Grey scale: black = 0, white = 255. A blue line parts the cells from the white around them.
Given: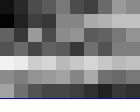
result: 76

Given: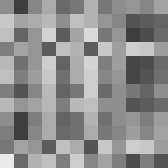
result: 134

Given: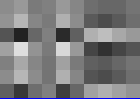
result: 122

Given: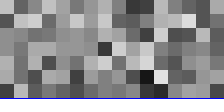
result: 136

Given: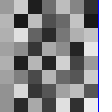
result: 30

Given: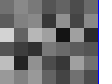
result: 121

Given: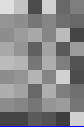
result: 76

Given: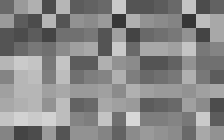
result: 176

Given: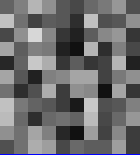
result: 181
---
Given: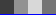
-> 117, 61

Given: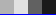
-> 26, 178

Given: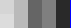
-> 41, 220

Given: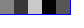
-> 86, 131

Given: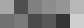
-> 184, 114

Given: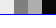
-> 9, 236
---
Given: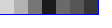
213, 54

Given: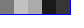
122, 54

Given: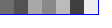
109, 238

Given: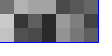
114, 94

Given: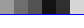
156, 214

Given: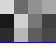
216, 72
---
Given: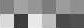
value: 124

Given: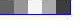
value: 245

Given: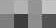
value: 179

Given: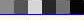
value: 39

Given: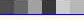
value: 56

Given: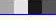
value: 228

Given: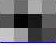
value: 107

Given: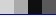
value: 170

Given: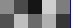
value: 21

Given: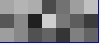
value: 114
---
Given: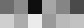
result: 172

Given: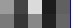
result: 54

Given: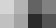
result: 164

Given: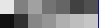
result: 49

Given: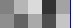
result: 100

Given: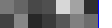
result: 135

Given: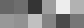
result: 146

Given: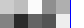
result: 43

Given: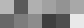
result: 125

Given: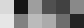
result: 129
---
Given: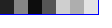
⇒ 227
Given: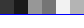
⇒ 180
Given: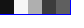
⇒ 95
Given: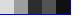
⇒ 16
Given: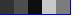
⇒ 124
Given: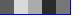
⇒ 119
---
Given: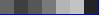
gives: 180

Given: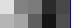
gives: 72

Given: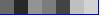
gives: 67

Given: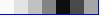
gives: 14

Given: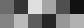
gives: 79

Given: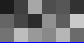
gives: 86

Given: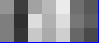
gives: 235

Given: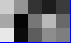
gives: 59

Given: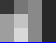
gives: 158

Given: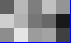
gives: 148
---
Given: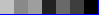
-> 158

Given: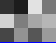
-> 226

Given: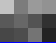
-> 154

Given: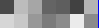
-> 166

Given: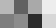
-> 169

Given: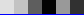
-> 94

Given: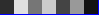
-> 118

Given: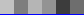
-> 181

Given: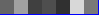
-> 64

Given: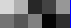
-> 39
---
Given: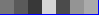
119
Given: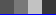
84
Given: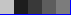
197
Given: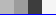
185
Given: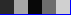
41
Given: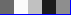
106
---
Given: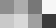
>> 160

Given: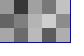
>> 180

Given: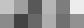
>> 104

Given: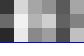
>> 179

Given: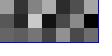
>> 202

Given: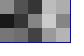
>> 133

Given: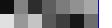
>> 196

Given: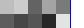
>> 85
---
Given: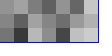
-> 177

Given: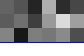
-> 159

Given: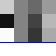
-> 183

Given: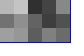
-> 81

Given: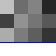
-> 88

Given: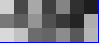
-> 174

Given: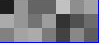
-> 108

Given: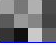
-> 67
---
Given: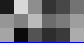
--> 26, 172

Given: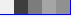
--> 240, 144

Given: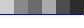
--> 206, 43

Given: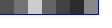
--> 81, 135

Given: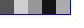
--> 84, 172

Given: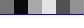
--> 116, 146
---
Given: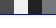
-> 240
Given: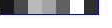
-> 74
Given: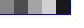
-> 77
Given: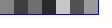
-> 62
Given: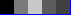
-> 122
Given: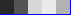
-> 84
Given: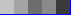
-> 164
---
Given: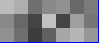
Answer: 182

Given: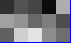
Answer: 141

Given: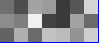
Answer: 147

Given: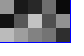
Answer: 116

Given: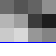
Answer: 151

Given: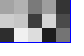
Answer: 29

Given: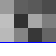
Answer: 55
